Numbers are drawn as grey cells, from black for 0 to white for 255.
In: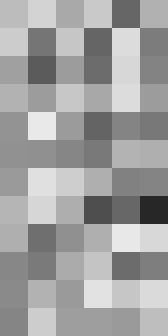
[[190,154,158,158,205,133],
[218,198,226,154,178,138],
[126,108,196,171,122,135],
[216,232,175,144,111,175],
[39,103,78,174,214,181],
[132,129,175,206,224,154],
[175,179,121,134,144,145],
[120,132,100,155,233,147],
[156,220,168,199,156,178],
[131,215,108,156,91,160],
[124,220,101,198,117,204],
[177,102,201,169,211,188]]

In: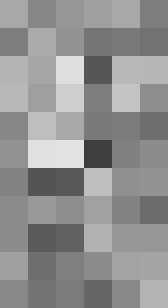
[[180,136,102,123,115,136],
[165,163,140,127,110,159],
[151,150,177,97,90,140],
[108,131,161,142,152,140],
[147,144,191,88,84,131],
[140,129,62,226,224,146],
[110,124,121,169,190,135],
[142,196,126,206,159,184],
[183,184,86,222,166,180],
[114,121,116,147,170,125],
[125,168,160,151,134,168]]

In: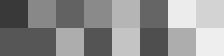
[[238,173,78,196,84,173,86,86],
[211,236,101,181,138,98,136,57]]

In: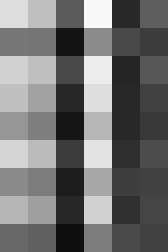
[[65,75,125,15,96,104],
[69,48,209,39,159,182],
[65,62,167,29,124,138],
[76,46,227,59,187,213],
[56,40,183,21,127,150],
[64,40,222,39,162,192],
[87,37,237,72,191,209],
[60,73,140,19,116,119],
[94,41,249,90,191,222]]

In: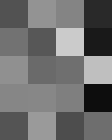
[[110,77,154,84],
[13,127,135,134],
[191,111,106,144],
[25,203,87,114],
[41,132,147,82]]

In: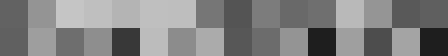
[[30,164,77,159,30,148,108,87,171,140,188,56,142,110,158,96],
[95,89,149,185,111,105,124,84,118,190,191,180,191,197,148,98]]

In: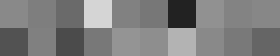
[[101,121,137,179,142,148,120,75,128,82],
[135,131,145,34,119,129,213,106,126,137]]
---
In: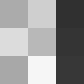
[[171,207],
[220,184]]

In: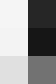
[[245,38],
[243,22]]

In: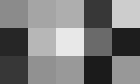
[[139,165],
[38,183]]

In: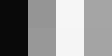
[[9,149],
[9,152]]

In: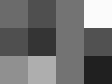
[[107,79],
[79,52]]

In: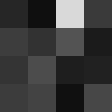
[[38,15],
[61,50]]

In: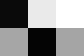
[[10,234],
[166,4]]
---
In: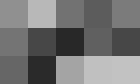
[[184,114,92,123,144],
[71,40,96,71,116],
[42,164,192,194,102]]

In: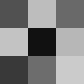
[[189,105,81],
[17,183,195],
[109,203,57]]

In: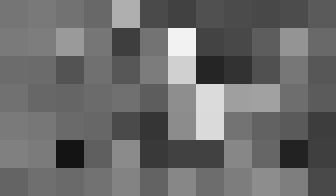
[[121,114,104,175,74,65,80,75,72,76,90,117],
[125,154,118,62,115,242,67,72,93,148,105,122],
[107,83,112,87,124,208,37,50,80,119,87,108],
[103,101,107,112,93,142,219,159,161,110,91,113],
[119,106,103,74,53,140,218,115,98,90,61,122],
[123,20,95,139,57,65,65,135,102,34,63,128],
[111,106,114,131,99,135,109,125,141,126,73,100]]

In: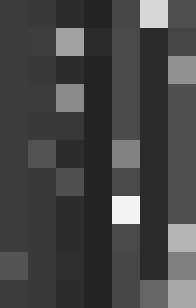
[[57,44,36,70,215,79,60],
[61,161,42,73,42,70,60],
[57,44,36,73,42,144,60],
[59,138,36,73,42,79,60],
[57,55,36,73,42,79,60],
[82,44,36,129,42,79,60],
[57,79,36,73,42,79,60],
[57,44,36,242,42,79,60],
[57,44,36,73,42,182,60],
[57,47,36,70,42,128,84],
[57,44,36,70,101,168,60]]

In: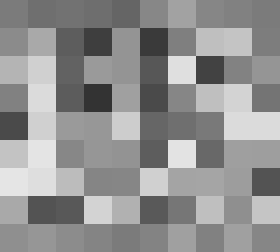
[[111,114,110,101,135,162,134,129,123,123],
[169,93,62,148,58,127,191,196,125,139],
[208,98,154,148,87,223,66,130,149,180],
[219,92,51,160,74,134,191,211,116,129],
[208,154,151,205,102,111,121,219,219,74],
[228,135,150,147,93,227,104,159,158,195],
[222,188,133,134,208,164,165,157,83,229],
[83,88,211,177,89,118,191,143,197,169],
[150,140,132,123,131,160,129,160,134,143]]

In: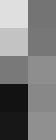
[[116,223],
[119,195],
[142,121],
[136,18],
[144,23]]

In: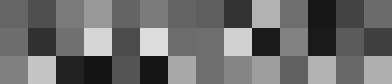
[[79,122,152,100,123,100,94,51,178,110,23,67,107,101],
[48,112,214,75,221,108,110,209,26,130,26,91,64,109],
[197,34,20,84,21,169,111,134,158,96,178,104,175,128]]
